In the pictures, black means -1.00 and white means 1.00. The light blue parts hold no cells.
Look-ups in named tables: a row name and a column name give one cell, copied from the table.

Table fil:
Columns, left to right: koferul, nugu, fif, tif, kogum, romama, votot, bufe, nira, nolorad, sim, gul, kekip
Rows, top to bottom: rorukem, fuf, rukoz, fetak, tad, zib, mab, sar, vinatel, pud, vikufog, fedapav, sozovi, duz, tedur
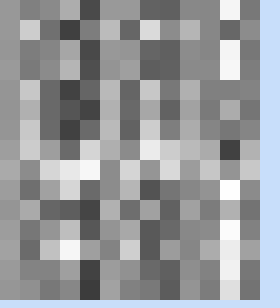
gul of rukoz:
0.91
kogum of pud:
-0.17
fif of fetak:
0.09
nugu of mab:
0.57
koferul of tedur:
0.18
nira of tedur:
-0.28
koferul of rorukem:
0.19
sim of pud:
0.15
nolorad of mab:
0.35
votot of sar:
0.09

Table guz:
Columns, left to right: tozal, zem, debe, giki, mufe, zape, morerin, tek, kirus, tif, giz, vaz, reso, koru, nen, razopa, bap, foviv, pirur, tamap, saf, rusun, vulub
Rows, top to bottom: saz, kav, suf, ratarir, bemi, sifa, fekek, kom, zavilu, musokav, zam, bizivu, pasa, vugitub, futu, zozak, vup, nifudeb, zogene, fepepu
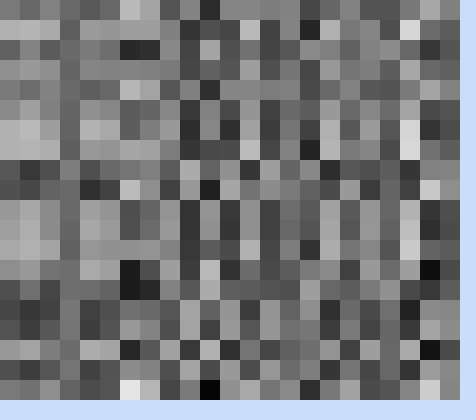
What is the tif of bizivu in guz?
-0.59
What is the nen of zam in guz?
-0.15
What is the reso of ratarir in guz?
0.24
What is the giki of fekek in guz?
-0.22
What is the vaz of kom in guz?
-0.41
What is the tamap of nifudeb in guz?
-0.19
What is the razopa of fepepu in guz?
-0.64
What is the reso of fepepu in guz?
0.32

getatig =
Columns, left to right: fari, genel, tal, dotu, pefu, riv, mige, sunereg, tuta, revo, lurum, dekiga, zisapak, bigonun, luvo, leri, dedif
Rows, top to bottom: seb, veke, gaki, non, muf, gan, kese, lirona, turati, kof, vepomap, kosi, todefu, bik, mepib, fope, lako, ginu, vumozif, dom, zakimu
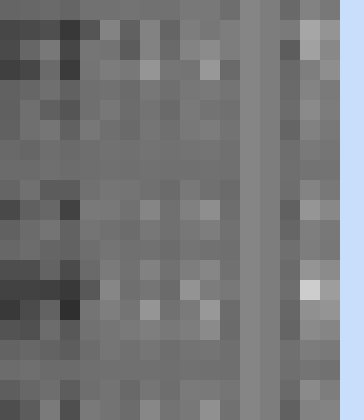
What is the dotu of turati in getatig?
-0.15
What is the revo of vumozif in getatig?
-0.11
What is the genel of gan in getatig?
-0.13
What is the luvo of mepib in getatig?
-0.14
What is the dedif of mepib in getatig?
0.23
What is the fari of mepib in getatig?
-0.48
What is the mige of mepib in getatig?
-0.13
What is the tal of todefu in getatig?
-0.21
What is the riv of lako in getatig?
-0.08

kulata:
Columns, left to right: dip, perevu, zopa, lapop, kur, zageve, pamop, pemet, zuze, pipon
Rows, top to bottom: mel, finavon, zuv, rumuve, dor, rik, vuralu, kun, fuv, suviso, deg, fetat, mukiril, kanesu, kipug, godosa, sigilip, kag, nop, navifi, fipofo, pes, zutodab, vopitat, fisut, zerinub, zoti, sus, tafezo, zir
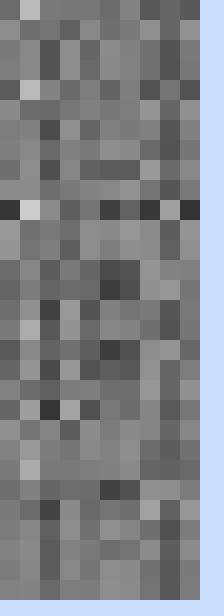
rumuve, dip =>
-0.02
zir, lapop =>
-0.02
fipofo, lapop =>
0.28
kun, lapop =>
0.01
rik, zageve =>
-0.07
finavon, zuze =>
-0.20
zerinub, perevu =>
-0.16
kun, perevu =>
0.07
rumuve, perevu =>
0.06
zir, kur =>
-0.03
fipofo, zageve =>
-0.06
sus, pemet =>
0.09
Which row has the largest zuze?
deg

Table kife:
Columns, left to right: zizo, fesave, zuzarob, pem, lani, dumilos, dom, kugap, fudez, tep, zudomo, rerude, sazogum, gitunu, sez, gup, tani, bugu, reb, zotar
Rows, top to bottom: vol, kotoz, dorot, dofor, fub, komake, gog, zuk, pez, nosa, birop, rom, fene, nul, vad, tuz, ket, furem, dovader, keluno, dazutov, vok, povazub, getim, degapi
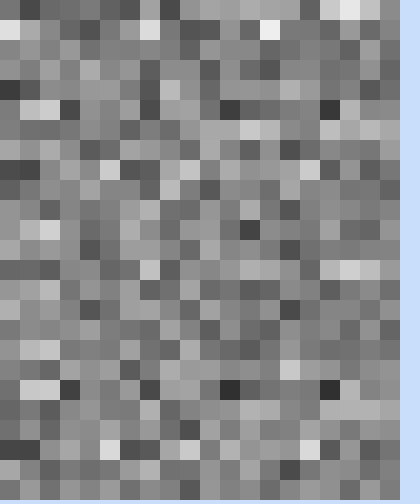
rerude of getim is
-0.03
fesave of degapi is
0.20
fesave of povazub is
-0.46
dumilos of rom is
-0.05
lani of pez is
0.08
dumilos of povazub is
0.70
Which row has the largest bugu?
vol

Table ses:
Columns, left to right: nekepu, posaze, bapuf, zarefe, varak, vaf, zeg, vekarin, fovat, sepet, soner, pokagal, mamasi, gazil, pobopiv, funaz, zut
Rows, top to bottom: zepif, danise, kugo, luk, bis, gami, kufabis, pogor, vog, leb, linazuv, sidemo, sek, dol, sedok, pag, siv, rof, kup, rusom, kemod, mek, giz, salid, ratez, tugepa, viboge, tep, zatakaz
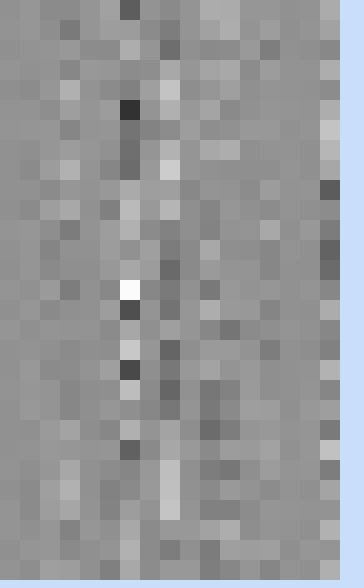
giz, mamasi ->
0.21
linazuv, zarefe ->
0.32
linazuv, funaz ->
0.13
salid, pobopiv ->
0.16
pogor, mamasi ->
0.13
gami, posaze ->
0.15
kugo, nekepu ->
0.13
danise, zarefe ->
-0.04
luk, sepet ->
0.18
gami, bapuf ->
0.11
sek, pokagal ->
0.12
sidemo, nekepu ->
0.16
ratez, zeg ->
0.08
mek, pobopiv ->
0.15
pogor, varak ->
0.18
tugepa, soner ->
0.01
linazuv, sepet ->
0.12
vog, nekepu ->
0.14
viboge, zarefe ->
0.03
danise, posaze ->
0.18

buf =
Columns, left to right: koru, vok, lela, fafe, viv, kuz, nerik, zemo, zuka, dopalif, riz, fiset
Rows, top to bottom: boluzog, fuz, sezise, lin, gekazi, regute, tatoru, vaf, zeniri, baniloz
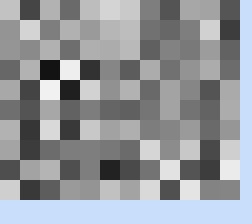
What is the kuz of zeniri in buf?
-0.73
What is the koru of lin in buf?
-0.19
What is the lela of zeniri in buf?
0.41
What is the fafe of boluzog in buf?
-0.17
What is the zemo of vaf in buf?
0.68
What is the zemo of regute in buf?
-0.08
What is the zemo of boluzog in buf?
-0.01
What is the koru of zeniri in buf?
-0.39
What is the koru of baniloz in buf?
0.62
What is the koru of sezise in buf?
0.17
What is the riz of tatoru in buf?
-0.17
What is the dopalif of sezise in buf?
-0.05
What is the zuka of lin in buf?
-0.11
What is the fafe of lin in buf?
0.87
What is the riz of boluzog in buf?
0.28
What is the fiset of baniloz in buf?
0.04
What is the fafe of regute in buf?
-0.23
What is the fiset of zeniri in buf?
0.84
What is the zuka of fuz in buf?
-0.19

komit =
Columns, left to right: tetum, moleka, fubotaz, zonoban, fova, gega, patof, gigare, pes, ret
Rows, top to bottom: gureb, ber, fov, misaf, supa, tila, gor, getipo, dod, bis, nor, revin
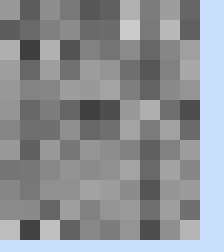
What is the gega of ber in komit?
-0.15
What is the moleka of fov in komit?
-0.51
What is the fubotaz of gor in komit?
-0.12
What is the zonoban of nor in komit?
0.24
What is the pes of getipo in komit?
0.01
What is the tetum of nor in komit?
0.09
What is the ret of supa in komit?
0.16
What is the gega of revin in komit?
-0.02
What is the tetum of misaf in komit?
0.24
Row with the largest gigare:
tila

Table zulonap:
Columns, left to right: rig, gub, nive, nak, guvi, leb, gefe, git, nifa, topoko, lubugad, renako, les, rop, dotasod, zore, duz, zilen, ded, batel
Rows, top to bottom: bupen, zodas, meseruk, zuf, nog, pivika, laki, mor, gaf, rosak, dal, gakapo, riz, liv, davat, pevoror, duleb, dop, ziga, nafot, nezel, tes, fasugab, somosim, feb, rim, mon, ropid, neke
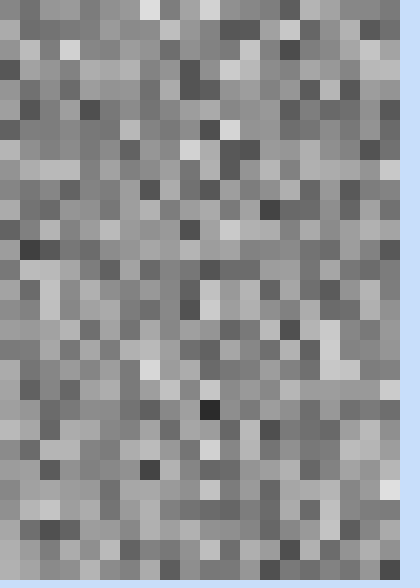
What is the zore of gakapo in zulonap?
0.33
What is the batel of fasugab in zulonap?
0.23
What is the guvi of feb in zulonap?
0.20
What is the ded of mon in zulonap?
0.04
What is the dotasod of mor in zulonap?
0.18
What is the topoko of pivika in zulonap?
0.23
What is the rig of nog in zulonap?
0.17
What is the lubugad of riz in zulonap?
0.23
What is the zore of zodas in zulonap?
-0.20
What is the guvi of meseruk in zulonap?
0.05
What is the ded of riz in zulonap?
0.02
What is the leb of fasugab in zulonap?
-0.03
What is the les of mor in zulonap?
-0.35
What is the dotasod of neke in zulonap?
-0.05
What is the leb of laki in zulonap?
-0.08
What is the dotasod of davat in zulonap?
0.30
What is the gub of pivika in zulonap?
-0.33

